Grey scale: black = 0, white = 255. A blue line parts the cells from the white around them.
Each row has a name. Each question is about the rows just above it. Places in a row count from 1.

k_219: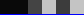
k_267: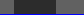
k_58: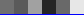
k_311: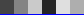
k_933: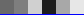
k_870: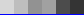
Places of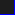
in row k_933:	4
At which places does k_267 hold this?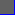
1 5 6
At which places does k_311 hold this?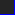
4
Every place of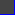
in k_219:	3

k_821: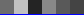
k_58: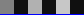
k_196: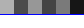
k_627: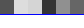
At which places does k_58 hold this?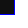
2 4 6
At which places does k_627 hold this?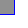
5

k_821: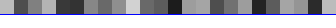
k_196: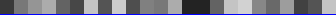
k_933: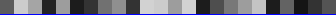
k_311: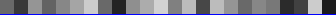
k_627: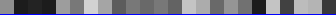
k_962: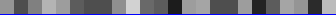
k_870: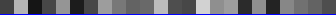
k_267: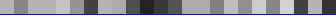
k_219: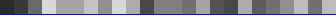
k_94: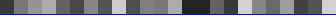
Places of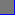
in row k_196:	2 12
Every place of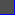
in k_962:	2 7 8 16 17
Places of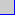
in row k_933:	2 12
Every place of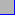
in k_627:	23

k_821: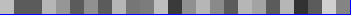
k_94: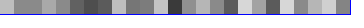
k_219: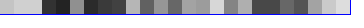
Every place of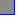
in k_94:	2 3 5 16 22
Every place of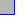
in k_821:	4 9 15 18 21
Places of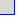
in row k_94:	18 21
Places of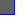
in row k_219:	11
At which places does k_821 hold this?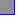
7 14
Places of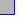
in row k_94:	15 23

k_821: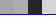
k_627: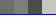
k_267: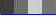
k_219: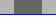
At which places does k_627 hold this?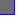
1
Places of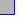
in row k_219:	1 4
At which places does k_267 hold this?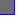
2
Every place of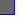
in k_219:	2 3

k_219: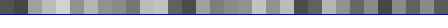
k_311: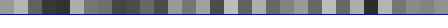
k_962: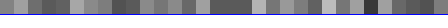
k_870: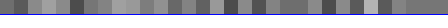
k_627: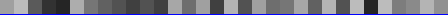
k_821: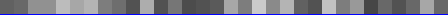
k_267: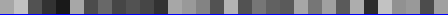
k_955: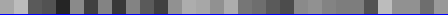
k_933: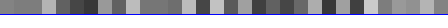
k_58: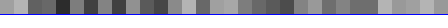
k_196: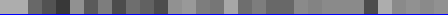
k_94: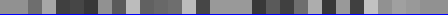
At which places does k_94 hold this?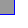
16 17 18 25 30
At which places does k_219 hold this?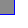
9 17 27 29 31
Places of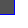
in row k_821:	10 12 15 23 29
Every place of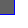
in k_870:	15
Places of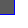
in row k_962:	4 10 16 17 18 30
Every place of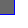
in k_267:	8
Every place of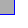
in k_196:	1 2 28

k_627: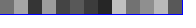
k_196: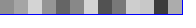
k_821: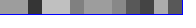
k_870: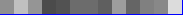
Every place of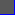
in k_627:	6 13
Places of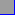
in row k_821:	1 2 7 8
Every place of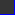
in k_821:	3

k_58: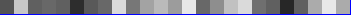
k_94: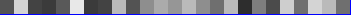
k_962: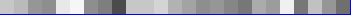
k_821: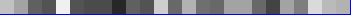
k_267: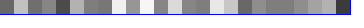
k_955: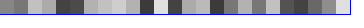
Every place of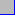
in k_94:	9 14 17 24
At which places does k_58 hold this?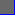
4 8 15

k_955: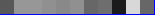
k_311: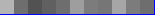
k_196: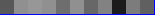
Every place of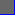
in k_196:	7
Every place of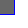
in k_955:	7 11
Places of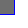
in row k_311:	2 5 11

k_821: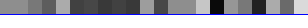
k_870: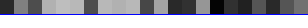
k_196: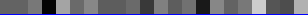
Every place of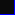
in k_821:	16
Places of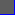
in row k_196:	8 9 13

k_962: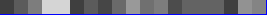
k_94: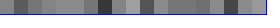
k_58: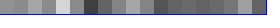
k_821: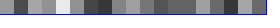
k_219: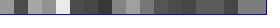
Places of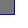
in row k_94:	3 7 13 14
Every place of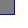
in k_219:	18 19
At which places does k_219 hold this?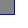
9
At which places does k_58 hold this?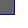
8 13 15 19
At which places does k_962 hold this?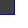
1 6 17
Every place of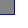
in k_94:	1 4 9

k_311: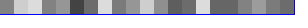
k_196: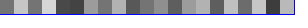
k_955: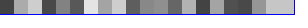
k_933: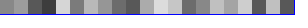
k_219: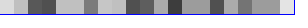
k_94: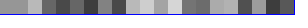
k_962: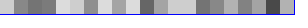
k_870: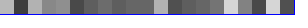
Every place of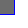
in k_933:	9 14
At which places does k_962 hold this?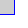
1 6 13 14
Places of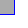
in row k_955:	2
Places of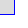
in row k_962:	5 8 10
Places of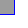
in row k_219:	14 15 19 20
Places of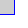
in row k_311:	2 11

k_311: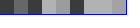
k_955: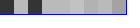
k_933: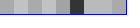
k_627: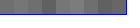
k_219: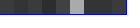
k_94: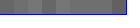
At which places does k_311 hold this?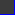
1 3 6
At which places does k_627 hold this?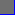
1 3 7
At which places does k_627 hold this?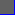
4 8
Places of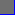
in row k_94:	2 6 7 8
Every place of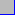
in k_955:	2 4 5 8
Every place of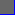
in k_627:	9
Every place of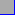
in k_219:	6

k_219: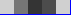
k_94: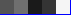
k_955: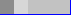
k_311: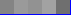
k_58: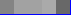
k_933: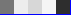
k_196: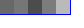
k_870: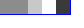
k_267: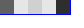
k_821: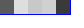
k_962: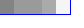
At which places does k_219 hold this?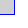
1 5
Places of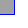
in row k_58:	2 3
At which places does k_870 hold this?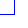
4
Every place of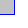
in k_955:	3 4 5

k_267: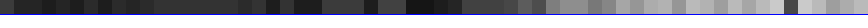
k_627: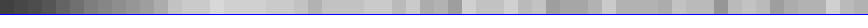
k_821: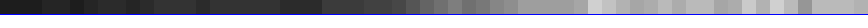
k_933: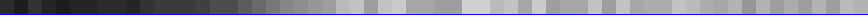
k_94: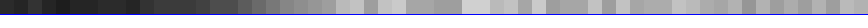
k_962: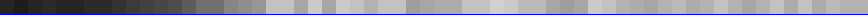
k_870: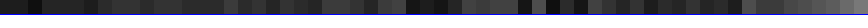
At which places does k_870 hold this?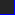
4 5 6 20 23 27 33 45 49 51
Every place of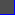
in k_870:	39 54 58
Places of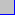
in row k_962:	20 21 26 28 29 34 35 44 52 56 58

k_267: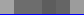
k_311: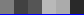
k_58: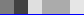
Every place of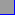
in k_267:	6
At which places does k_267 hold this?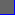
5
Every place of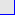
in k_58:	6

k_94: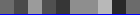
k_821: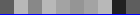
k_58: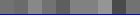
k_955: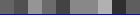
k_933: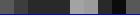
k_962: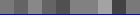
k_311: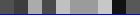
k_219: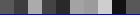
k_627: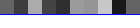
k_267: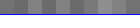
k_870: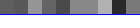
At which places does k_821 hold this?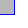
2 4 8
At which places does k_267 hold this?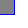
3 5 9
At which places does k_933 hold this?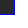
3 4 5 8

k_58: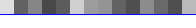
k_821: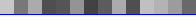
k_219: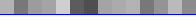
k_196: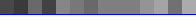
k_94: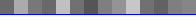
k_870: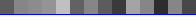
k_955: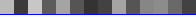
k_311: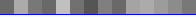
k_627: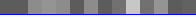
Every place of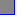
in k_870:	2 7 11 13
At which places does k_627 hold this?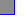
3 5 7

